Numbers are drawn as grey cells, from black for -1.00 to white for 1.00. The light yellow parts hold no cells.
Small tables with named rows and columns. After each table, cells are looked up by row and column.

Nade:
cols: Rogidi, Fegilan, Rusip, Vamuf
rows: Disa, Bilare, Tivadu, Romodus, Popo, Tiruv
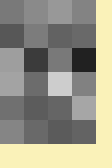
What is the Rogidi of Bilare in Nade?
-0.32
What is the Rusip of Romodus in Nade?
0.61
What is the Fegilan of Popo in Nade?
-0.28
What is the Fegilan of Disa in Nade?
0.08
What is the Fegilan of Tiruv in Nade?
-0.18
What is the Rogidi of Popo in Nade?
-0.12
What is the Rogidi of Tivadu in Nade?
0.24
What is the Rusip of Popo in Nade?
-0.21
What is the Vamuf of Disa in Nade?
0.03
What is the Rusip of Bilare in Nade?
-0.23
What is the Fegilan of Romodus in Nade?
-0.15
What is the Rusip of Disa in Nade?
0.19
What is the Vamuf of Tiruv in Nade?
-0.22
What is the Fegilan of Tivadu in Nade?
-0.54

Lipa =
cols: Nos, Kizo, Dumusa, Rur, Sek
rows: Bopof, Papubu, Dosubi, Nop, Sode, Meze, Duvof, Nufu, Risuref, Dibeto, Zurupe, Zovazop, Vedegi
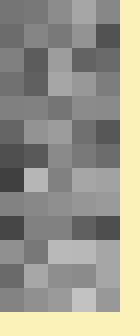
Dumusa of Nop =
0.30
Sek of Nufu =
0.27
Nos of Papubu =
-0.15
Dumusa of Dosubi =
0.23
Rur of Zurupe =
0.44
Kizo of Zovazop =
0.31
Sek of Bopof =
0.06
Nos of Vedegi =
0.03
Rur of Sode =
0.09
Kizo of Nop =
-0.25
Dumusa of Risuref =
0.12
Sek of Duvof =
-0.15
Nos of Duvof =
-0.38
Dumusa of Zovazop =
0.11
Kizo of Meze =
0.15
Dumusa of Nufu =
0.01
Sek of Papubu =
-0.36
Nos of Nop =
-0.11
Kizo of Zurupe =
-0.06
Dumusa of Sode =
-0.08

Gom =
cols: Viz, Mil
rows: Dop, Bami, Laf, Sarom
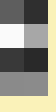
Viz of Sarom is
0.08
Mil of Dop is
-0.63
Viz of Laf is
-0.55
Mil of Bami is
0.31
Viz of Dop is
-0.26
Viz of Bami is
0.96
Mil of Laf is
-0.68
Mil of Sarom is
0.09

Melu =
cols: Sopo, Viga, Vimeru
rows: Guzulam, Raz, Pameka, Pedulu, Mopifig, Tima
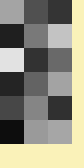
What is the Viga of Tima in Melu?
0.21
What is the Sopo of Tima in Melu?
-0.90
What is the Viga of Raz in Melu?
-0.05
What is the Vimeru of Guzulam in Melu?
-0.59
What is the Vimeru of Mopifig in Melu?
-0.62
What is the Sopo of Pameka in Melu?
0.77

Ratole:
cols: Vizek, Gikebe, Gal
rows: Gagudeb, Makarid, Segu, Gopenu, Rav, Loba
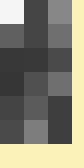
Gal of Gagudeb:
0.06
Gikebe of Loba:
-0.02
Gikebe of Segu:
-0.55
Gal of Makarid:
-0.13
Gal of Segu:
-0.42
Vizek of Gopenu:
-0.58
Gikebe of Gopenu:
-0.37
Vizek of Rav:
-0.47
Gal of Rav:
-0.51
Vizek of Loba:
-0.42
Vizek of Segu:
-0.56
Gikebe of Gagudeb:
-0.46

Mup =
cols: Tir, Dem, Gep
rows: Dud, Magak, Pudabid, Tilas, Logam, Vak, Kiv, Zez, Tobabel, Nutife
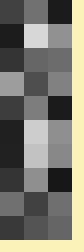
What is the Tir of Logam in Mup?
-0.52
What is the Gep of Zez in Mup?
-0.82
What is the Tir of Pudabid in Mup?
-0.59
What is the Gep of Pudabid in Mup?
-0.15
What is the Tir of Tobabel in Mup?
-0.12
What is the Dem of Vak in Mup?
0.61
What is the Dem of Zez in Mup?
0.12
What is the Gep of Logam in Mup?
-0.79
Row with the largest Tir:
Tilas

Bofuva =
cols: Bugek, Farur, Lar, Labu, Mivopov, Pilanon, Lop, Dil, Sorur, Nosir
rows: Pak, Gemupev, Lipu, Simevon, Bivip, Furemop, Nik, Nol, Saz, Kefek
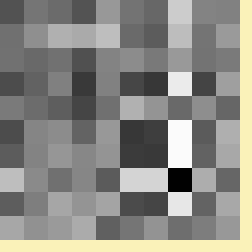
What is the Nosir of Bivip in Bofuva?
-0.20
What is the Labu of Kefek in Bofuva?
0.34
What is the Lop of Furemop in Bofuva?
-0.51
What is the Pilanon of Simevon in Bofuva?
-0.45
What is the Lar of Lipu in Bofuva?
-0.11
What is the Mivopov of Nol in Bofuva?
-0.29
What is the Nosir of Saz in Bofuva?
0.32
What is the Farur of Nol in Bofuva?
0.08
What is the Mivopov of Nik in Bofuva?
0.16
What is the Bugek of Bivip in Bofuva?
-0.04

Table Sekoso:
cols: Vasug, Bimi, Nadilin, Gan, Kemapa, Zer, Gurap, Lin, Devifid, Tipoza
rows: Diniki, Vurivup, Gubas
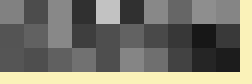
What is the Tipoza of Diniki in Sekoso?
0.04
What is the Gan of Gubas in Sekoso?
-0.11
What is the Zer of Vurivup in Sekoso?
-0.23
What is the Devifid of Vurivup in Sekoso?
-0.82
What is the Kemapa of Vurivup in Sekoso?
-0.39
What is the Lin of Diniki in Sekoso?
-0.20
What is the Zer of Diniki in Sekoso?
-0.62
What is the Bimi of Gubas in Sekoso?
-0.39
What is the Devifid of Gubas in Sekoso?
-0.71
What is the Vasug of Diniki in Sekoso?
0.01
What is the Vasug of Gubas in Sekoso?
-0.33

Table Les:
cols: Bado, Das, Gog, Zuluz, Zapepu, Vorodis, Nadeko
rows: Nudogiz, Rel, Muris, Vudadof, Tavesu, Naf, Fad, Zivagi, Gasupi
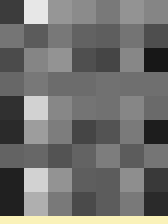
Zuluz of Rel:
-0.23
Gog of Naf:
-0.02
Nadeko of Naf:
-0.77
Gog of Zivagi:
0.15
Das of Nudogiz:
0.81
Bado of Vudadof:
-0.19
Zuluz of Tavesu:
-0.09
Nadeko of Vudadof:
-0.13
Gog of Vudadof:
-0.15
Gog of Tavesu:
0.06
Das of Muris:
0.04
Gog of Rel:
-0.06
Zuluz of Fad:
-0.22
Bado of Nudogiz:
-0.53
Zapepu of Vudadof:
-0.11
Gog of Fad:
-0.35
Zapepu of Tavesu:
-0.11
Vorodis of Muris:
0.06
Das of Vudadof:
-0.06

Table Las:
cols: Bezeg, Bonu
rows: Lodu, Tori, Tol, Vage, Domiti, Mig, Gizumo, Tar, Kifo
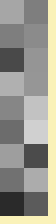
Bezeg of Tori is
-0.01
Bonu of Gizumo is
-0.41
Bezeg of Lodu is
0.30
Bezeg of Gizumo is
0.24
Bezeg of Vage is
0.38
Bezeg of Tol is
-0.43
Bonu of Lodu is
-0.01
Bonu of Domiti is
0.52
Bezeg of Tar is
-0.11
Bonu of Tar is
0.35
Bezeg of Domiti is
0.05
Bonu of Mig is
0.63
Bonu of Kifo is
-0.29
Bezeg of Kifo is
-0.67
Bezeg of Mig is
-0.15
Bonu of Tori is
0.09
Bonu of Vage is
0.18
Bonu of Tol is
0.17

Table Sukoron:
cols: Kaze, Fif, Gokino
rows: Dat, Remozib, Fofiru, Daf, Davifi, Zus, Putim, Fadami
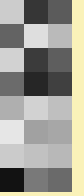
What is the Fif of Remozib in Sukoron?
0.74
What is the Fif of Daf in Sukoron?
-0.70
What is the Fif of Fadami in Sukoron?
-0.05
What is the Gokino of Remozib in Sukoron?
0.46
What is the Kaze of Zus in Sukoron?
0.80
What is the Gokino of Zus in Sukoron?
0.31
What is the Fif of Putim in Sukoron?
0.51

